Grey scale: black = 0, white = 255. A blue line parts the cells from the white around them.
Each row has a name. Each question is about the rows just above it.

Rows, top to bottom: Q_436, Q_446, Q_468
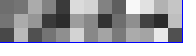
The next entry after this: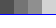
[136]
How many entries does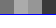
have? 4
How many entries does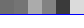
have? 6
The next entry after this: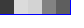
[248]
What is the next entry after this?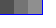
[211]
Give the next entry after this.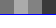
[219]

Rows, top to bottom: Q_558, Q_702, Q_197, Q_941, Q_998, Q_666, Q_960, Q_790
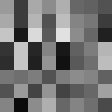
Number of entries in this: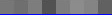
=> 8
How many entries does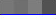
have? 4
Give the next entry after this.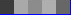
[97]
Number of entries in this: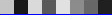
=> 8
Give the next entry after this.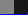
[97]
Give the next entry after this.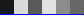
[32]
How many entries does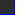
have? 1

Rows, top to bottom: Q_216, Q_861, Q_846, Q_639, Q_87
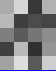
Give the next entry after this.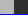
[149]
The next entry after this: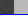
[48]
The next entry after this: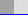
[90]
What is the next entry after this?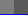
[118]

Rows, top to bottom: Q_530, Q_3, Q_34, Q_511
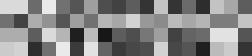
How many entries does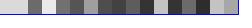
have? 17
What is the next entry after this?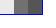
[159]
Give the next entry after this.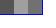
[181]
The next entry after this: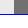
[85]
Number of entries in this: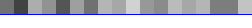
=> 18
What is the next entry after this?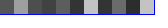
[167]
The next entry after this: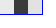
[100]

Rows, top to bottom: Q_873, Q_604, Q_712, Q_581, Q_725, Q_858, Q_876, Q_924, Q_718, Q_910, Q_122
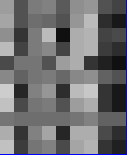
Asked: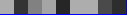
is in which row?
Q_910
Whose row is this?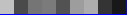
Q_924
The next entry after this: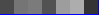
[24]
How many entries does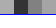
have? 4
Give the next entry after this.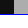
[179]

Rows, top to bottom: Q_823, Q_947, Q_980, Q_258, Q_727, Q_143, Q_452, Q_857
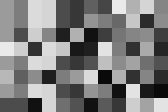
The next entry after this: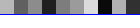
[133]
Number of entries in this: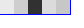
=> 5

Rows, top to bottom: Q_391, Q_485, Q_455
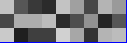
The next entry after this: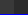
[195]
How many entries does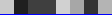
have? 8

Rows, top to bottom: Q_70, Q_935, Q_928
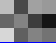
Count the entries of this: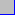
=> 1
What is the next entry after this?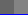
[61]
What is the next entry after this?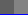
[115]
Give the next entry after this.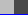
[161]
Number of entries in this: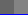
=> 2

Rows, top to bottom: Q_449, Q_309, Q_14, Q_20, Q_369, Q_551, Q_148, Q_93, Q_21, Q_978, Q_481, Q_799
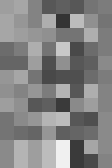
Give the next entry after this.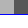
[174]
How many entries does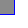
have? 1
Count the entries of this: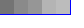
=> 5
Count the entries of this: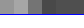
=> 6

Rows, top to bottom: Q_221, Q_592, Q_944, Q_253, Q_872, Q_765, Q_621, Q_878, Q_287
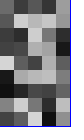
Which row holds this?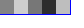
Q_878
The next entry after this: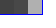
[163]
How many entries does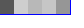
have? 5
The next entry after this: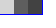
[176]
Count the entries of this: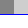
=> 2

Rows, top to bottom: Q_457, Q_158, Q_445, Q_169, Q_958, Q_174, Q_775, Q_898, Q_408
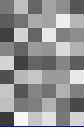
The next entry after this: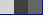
[93]
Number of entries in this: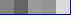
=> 5
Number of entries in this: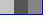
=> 3

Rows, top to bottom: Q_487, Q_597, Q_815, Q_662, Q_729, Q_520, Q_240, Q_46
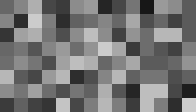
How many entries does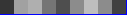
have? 9
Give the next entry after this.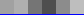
[140]
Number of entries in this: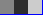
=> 3
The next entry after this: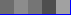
[190]

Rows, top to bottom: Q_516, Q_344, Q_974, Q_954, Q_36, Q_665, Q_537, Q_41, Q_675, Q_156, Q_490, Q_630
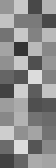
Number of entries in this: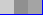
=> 3
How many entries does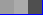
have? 3
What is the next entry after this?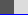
[130]

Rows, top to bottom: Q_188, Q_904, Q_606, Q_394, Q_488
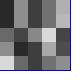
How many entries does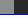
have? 2
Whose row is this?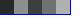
Q_188
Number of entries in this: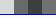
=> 4
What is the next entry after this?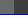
[113]
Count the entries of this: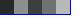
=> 5
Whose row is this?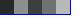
Q_904

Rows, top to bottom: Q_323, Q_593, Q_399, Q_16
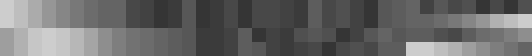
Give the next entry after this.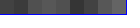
[87]
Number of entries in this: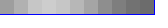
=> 11
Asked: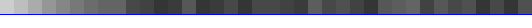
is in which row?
Q_323
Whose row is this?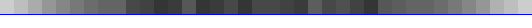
Q_593
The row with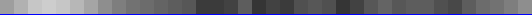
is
Q_399

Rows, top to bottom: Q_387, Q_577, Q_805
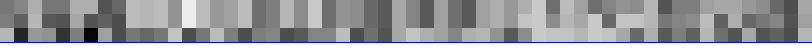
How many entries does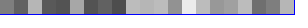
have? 21
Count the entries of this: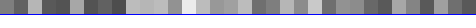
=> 34
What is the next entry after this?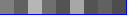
[182]
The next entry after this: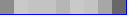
[174]
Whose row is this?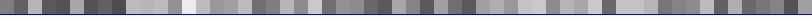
Q_577
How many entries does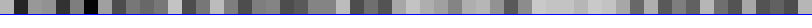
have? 58

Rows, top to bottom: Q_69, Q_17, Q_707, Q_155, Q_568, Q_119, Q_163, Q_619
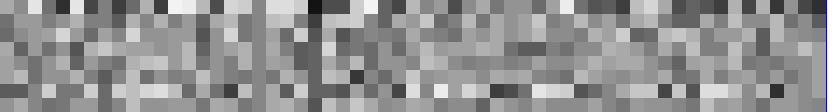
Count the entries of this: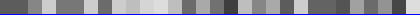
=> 30
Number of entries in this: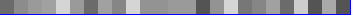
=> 25

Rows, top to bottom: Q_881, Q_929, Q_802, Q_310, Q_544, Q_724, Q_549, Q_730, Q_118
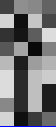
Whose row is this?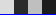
Q_549
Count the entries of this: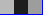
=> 3
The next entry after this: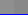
[99]

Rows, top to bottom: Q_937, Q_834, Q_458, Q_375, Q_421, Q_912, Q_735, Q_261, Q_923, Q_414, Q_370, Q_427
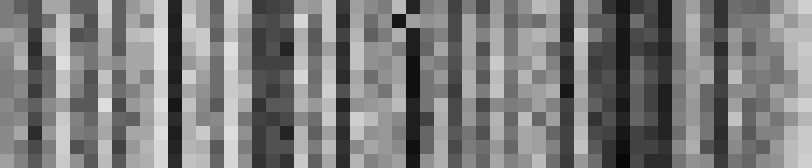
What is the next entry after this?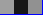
[174]
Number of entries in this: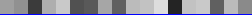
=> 18
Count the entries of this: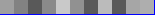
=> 11
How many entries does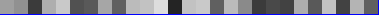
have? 27

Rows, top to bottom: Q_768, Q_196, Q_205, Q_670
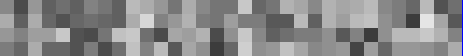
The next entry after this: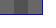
[111]
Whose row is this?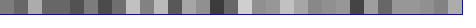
Q_670
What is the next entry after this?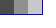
[136]
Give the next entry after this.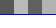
[158]
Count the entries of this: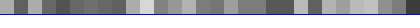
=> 30

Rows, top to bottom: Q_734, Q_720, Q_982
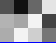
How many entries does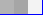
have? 3
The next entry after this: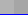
[243]
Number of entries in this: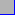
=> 1
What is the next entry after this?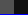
[103]
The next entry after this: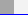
[67]
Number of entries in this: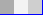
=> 3

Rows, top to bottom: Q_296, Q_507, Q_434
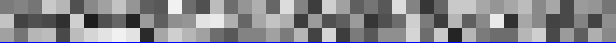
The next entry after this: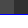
[207]
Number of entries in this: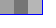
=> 3

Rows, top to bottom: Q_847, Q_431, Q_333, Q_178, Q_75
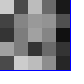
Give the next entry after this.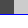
[188]
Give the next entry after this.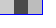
[106]
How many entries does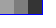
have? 3
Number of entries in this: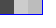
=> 3
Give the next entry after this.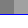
[133]
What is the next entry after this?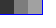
[133]
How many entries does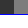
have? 2

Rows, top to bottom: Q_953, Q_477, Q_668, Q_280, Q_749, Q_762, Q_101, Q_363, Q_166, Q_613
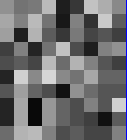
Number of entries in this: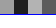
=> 4
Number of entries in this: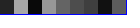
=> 9
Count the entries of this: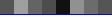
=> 8
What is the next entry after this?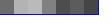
[69]
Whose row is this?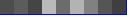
Q_749

